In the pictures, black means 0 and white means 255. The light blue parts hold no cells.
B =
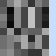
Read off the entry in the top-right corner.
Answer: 96
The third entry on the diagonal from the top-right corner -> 193
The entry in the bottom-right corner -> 153
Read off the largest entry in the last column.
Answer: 169
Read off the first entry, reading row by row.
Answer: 81
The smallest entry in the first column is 68
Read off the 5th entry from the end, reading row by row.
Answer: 96
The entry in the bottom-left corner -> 127
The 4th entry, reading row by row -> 127
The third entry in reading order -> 169

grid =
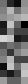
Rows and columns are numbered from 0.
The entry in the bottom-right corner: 156
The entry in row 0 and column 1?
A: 40
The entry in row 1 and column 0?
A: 129
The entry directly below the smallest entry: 67
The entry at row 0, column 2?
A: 12
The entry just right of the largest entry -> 196
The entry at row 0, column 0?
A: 113
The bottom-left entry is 156
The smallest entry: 0
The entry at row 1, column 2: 113

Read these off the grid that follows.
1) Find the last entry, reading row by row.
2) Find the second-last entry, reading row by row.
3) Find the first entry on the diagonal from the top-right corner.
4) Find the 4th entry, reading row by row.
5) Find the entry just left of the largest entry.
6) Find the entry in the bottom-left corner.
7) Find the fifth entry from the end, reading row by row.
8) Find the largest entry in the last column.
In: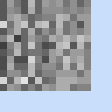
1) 131
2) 131
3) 131
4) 88
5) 184
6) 88
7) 172
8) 172

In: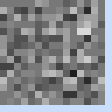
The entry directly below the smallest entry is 187
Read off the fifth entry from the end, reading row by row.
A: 132
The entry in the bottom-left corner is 120
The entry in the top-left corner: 120
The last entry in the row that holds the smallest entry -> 120
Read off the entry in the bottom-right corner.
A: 132
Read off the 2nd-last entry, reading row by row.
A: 120
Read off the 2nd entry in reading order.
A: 120
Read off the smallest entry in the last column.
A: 81
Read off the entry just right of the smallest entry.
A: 187
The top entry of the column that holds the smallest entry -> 106
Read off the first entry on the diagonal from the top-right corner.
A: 120
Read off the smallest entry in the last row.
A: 81
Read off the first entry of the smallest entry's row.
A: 94
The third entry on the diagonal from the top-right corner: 160
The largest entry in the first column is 187
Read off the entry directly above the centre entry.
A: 120
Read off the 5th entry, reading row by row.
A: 120
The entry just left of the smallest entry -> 94
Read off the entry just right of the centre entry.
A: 106
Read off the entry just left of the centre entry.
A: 120

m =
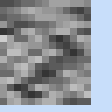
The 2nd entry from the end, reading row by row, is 91
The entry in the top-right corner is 135
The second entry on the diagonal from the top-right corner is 65
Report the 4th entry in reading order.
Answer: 107
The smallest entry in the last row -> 78
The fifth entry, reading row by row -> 107
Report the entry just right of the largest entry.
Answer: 162
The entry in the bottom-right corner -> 91
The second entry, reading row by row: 78
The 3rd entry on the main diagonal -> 107
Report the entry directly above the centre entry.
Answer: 135
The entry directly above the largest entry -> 52
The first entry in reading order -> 78
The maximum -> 205
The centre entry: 162
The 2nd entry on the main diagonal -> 122
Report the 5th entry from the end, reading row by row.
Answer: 135
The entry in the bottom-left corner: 107
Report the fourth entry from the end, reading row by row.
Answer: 91

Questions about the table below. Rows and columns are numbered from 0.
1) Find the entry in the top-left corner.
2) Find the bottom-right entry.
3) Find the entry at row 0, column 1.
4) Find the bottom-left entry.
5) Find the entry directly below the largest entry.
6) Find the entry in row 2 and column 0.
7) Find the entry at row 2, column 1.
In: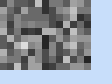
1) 76
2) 120
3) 134
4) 92
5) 149
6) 134
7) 92
